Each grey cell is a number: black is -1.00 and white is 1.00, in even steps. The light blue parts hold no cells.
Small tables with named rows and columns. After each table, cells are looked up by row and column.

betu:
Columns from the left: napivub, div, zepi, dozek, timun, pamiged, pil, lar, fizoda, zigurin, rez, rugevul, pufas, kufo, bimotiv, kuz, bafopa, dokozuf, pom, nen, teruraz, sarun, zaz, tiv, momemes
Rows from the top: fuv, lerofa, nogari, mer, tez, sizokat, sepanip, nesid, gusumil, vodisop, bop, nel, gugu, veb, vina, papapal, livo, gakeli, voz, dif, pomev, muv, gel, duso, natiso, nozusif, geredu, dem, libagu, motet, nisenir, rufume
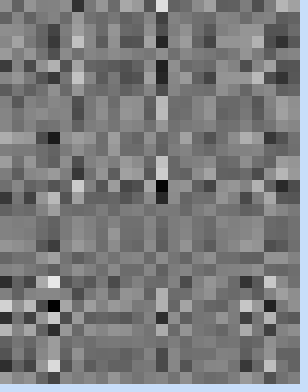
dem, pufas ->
-0.09
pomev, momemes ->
-0.13
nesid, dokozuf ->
-0.14
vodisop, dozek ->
0.10
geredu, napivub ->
-0.62
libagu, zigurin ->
-0.05
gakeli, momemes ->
-0.05
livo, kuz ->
-0.21
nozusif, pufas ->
-0.03
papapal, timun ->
-0.34
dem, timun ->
-0.65
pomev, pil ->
0.20
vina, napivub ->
-0.02
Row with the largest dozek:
duso

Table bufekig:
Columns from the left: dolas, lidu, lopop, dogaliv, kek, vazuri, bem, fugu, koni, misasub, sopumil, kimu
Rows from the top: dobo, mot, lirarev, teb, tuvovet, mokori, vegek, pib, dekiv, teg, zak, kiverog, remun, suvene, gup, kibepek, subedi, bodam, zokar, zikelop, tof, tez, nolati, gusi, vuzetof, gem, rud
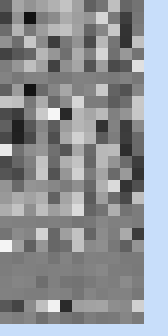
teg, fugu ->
0.30
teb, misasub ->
-0.08
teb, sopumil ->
-0.61
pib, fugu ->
0.07
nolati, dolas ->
-0.02
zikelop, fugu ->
-0.21
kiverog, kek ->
-0.38

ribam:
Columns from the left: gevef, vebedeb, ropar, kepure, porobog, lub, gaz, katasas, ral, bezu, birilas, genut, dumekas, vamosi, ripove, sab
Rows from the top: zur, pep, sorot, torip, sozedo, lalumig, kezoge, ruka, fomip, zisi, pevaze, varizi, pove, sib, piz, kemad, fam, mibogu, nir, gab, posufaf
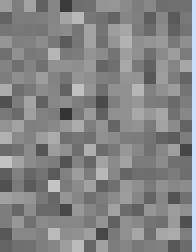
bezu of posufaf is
-0.02
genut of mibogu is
-0.25
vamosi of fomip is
-0.03
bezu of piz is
0.07
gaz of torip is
-0.07
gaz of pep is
0.44
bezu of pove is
-0.05
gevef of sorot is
-0.08
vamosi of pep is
0.05
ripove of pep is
-0.30
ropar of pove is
0.09
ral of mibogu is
-0.05
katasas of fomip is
-0.09
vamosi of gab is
0.31
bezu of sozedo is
-0.09

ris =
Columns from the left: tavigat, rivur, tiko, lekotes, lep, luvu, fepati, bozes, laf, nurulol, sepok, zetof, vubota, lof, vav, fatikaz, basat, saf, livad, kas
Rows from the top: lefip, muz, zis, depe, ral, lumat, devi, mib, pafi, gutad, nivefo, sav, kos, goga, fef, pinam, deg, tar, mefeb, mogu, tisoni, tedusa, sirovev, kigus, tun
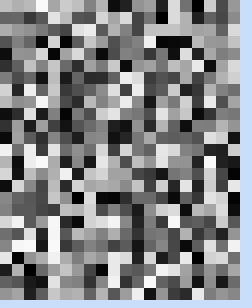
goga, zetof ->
0.49
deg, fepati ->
-1.00
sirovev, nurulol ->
0.83
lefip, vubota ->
0.25
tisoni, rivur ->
0.93
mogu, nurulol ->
0.37
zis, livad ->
-0.23
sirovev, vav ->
0.77
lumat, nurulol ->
0.58
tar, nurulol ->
0.00
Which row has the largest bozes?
zis

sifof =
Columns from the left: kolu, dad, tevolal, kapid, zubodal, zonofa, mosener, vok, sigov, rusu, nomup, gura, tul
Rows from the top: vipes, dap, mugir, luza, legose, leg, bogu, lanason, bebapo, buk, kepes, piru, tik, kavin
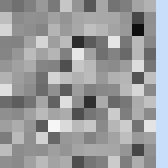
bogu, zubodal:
0.66
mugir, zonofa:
0.21
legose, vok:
0.26
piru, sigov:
0.15
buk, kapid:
0.46
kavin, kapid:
0.46
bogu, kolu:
0.40
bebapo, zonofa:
0.74
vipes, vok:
-0.32
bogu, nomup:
0.42
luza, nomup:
-0.07
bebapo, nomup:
-0.07
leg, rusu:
0.09
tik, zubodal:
0.25
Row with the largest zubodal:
kepes

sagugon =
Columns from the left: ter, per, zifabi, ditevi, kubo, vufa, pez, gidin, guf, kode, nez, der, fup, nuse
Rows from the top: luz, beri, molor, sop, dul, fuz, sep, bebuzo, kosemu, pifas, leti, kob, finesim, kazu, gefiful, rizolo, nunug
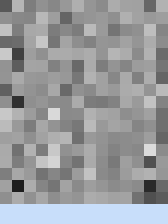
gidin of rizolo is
0.24
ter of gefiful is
-0.01
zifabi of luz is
-0.02
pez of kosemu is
0.34
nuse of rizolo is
-0.18
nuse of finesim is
0.09

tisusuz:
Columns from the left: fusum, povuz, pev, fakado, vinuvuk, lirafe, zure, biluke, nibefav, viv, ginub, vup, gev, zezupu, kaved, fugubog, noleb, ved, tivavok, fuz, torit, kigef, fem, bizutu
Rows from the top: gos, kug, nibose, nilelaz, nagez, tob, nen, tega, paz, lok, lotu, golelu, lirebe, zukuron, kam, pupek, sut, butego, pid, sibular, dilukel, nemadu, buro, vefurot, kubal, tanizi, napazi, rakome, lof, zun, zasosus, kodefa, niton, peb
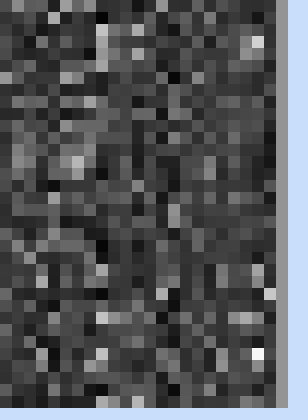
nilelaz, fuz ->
-0.41
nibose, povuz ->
-0.68
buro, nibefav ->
0.29
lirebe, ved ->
-0.52
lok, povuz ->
-0.68
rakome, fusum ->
-0.21
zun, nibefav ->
0.50
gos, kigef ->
-0.64
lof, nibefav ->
-0.54
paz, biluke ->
0.25
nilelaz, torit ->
-0.01
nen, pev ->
-0.59
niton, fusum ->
-0.29
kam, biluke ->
-0.56
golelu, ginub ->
-0.39

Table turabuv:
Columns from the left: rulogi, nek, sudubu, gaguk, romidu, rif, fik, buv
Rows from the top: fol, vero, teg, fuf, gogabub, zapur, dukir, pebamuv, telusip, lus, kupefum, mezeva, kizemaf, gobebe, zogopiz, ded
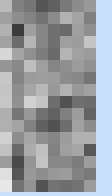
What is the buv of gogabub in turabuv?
0.22
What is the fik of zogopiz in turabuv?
0.02
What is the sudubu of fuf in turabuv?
0.42
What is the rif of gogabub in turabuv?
0.41
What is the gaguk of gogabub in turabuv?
-0.02
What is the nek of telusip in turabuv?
0.14
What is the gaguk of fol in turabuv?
-0.33
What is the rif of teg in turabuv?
-0.18
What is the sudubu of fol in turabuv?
-0.08
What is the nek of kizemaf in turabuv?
-0.17
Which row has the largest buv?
fuf

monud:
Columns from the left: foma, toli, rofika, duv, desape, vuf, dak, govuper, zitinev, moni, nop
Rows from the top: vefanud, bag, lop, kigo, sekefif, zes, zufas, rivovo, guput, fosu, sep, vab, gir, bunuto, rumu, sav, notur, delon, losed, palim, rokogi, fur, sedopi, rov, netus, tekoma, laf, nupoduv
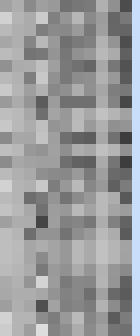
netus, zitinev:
0.26
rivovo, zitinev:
0.30
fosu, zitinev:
0.51
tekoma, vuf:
0.00
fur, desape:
0.29
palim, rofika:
-0.14
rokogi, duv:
0.36
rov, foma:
0.33
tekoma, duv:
-0.37
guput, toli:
0.34
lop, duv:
-0.01
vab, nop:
-0.52
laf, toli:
0.41
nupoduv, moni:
-0.09
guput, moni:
0.03
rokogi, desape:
0.29

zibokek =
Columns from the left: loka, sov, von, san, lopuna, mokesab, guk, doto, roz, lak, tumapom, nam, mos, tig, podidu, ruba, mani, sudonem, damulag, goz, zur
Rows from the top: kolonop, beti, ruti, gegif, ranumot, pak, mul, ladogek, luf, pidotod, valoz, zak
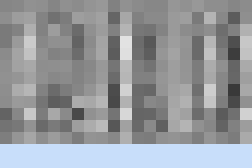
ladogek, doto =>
0.16
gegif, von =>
0.59
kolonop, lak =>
0.01
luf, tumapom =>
0.40
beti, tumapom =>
0.31
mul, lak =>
-0.16
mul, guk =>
0.03
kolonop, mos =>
0.06
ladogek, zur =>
0.32

